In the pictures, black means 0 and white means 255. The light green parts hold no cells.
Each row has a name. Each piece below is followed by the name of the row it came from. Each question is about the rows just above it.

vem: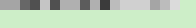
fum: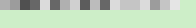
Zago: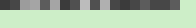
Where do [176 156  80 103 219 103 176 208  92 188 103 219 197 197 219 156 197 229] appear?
fum
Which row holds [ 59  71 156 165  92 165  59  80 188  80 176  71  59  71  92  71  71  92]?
Zago
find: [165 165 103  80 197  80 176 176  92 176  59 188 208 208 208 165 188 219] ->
vem

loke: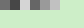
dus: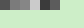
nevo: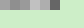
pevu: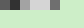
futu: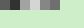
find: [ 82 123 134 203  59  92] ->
dus
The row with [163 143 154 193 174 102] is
nevo

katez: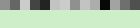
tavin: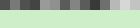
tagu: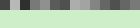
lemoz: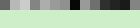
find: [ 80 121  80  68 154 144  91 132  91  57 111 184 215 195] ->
tavin
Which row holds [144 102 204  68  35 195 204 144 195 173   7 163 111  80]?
katez

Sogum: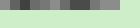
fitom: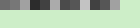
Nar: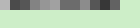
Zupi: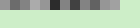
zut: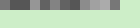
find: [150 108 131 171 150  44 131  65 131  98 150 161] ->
Zupi

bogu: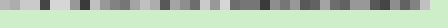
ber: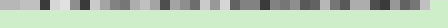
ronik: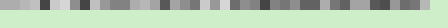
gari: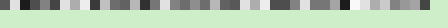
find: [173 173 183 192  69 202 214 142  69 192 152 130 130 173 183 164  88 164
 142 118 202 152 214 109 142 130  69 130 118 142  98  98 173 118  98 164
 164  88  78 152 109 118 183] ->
ronik
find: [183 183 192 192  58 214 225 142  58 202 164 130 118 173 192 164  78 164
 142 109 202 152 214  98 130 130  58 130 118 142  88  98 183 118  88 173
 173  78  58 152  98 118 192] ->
ber
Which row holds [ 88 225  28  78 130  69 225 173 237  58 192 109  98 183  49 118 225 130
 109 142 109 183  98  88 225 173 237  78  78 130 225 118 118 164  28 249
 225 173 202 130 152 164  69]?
gari

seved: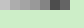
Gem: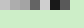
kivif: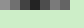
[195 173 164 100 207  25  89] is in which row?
Gem
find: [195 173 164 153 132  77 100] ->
seved

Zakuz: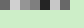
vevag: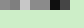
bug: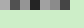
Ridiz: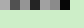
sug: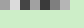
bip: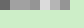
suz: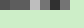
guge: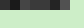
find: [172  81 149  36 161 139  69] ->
bug
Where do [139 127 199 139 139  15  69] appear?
vevag

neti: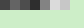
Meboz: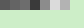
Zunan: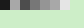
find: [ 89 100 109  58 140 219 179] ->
Meboz

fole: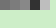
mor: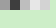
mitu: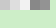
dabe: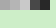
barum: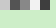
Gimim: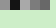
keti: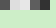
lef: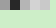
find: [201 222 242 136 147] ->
mitu
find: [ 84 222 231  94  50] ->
keti

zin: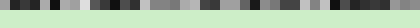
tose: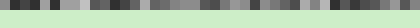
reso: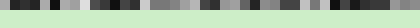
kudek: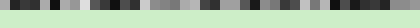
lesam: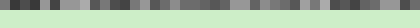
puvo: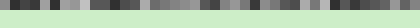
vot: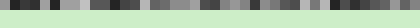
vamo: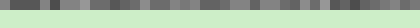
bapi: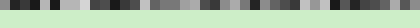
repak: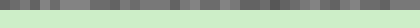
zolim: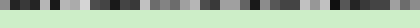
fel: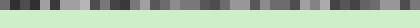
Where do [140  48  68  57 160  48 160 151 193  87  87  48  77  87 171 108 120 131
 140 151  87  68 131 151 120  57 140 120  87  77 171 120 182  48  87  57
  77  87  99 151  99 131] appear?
puvo
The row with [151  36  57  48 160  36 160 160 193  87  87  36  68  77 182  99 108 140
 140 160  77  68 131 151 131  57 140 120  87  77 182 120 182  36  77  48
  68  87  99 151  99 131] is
vot
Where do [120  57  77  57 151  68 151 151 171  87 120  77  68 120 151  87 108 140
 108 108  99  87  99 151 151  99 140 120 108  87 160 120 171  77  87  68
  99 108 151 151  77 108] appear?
lesam

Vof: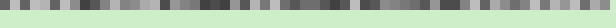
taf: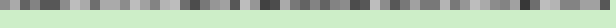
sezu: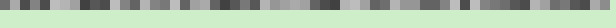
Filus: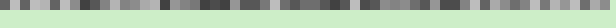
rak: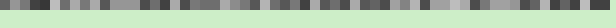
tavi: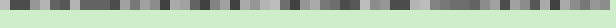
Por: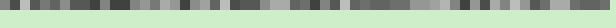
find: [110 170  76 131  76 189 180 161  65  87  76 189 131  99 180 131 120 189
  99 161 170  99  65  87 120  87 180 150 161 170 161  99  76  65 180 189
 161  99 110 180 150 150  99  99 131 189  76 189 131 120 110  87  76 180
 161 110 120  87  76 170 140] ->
sezu
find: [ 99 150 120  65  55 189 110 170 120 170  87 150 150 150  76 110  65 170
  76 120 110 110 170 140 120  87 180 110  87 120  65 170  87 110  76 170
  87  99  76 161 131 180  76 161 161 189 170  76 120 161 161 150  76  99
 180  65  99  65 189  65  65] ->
rak
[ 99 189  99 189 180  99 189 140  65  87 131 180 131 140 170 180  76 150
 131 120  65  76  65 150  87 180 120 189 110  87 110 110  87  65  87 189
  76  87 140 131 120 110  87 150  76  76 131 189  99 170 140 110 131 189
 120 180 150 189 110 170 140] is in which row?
Vof
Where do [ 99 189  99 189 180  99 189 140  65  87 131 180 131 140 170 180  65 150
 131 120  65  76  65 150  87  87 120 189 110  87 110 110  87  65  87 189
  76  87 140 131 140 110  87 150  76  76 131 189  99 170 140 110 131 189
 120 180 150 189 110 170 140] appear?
Filus

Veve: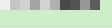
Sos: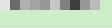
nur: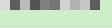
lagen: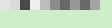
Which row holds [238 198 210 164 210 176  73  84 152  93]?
Veve
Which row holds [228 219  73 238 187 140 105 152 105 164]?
lagen

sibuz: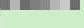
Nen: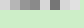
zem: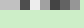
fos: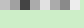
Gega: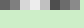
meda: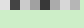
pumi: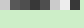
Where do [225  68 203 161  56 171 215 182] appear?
meda
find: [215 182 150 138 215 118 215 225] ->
Nen

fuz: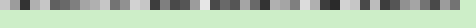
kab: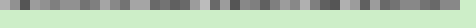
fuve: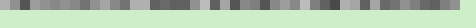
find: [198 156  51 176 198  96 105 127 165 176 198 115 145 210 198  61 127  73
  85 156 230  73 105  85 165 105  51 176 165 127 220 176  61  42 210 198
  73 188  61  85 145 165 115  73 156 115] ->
fuz

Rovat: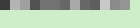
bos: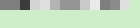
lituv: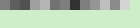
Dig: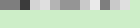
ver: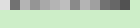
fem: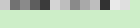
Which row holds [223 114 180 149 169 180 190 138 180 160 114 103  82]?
ver
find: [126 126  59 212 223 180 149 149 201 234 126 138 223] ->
bos
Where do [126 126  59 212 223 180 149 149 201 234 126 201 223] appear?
Dig
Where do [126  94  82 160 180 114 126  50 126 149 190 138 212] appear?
lituv

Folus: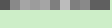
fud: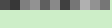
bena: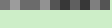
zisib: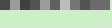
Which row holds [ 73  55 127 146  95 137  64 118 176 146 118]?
fud
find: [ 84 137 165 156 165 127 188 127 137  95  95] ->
Folus

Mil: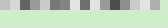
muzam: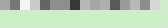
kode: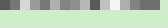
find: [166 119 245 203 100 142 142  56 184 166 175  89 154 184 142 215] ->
muzam
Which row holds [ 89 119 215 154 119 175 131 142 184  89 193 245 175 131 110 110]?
kode
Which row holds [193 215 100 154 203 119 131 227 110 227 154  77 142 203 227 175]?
Mil

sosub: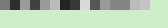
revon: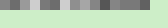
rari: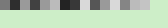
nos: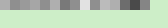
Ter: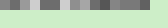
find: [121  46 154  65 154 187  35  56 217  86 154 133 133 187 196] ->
sosub
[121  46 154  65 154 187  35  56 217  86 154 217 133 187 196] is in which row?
rari

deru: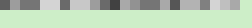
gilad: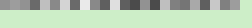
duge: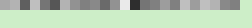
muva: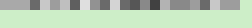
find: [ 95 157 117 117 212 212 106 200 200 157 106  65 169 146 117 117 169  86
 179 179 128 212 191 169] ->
deru
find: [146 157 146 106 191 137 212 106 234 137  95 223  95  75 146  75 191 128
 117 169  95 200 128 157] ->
gilad
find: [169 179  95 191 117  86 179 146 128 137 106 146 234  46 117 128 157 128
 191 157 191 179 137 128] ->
duge

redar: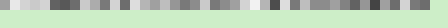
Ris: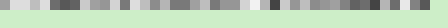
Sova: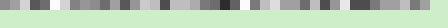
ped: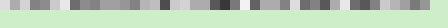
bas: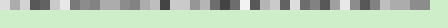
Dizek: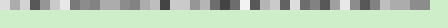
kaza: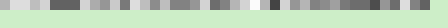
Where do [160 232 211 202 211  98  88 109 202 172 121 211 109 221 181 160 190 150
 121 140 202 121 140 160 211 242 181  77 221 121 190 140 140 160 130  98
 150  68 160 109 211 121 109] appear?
redar
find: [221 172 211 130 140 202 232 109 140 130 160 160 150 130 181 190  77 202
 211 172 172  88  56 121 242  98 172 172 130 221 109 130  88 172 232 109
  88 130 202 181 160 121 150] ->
ped

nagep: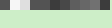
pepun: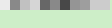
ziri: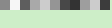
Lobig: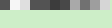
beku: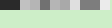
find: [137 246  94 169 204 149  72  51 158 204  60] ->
ziri
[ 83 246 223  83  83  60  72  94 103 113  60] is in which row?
nagep
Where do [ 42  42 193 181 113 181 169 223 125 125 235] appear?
beku
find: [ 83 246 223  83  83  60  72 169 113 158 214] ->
Lobig

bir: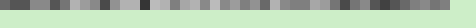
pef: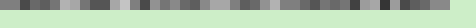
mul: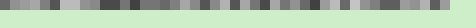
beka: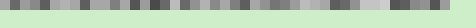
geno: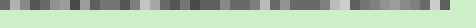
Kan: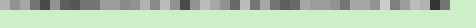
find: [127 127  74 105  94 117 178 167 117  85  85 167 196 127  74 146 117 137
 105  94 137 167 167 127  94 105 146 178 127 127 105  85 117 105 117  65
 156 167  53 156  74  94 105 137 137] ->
pef
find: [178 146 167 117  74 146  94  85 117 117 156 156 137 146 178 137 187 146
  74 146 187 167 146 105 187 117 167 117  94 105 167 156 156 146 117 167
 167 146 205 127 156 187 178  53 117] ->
Kan
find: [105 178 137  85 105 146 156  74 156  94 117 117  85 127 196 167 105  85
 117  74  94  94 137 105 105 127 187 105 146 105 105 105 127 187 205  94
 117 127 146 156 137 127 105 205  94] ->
geno

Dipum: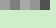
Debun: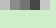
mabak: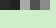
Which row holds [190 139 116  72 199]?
Debun
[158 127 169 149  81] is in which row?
Dipum
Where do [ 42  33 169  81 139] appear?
mabak

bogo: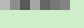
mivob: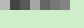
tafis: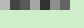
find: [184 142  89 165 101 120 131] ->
bogo
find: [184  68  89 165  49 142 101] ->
tafis
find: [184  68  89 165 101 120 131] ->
mivob

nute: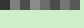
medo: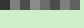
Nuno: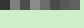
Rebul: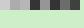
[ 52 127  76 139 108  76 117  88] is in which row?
nute
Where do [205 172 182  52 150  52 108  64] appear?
Rebul
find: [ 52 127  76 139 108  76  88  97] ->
Nuno

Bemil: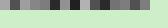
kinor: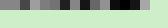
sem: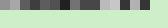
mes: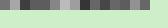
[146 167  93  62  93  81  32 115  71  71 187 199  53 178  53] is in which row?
sem
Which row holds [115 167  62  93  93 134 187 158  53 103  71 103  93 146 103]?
mes
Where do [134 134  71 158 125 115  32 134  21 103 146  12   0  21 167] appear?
kinor

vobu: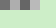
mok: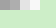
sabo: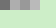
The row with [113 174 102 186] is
vobu
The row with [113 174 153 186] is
sabo

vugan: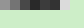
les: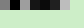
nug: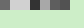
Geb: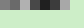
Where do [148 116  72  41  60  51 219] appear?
vugan
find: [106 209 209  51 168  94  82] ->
nug

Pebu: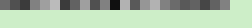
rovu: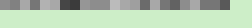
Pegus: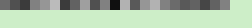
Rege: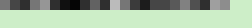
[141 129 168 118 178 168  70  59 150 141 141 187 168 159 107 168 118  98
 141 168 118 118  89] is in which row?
rovu
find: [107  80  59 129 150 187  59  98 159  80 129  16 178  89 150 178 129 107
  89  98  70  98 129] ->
Pegus
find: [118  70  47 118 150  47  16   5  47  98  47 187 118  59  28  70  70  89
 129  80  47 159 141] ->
Rege

